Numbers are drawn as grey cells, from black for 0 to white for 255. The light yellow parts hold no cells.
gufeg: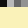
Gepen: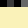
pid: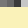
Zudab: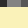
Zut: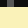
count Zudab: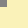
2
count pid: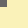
1
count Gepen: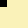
2
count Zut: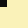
3

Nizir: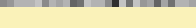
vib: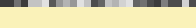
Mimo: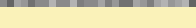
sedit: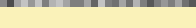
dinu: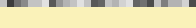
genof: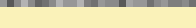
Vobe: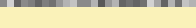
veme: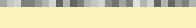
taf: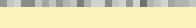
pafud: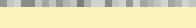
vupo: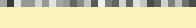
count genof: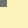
4
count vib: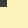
4
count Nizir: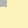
9

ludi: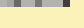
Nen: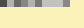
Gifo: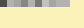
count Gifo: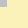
1
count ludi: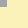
1
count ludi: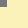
1
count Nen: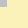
3
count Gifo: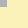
4

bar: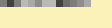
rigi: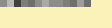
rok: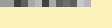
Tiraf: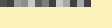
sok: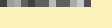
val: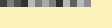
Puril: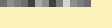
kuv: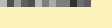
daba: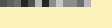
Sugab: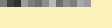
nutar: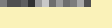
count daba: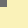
2
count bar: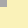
2
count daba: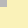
2
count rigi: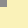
4
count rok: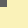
3
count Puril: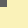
0

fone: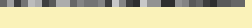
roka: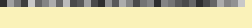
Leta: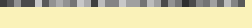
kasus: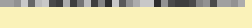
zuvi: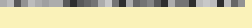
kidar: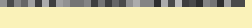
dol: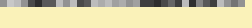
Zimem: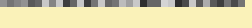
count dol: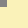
1
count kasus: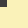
5
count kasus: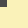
4
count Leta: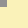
4
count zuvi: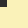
5
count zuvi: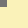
5
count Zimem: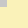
7

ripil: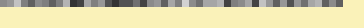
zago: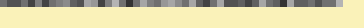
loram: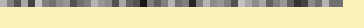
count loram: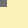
6
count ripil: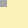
6

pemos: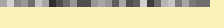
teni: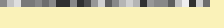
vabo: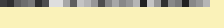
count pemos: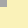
5
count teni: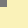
2

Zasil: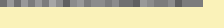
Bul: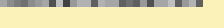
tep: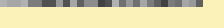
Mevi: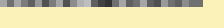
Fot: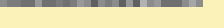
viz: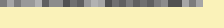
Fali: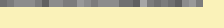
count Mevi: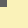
5
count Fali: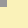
2
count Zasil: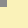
7

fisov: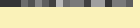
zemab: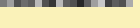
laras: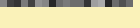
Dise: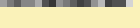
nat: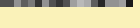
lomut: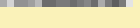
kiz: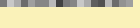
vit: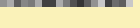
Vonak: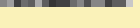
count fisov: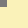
4
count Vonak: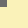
2
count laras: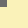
5
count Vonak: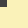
4
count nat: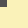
4

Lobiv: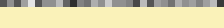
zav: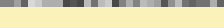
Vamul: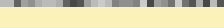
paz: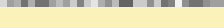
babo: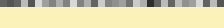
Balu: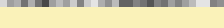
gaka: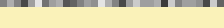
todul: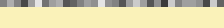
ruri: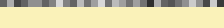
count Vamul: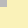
7
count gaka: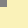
5
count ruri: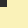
1
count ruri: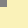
2
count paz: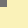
6

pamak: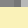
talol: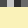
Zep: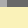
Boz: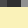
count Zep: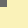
3
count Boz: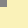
0

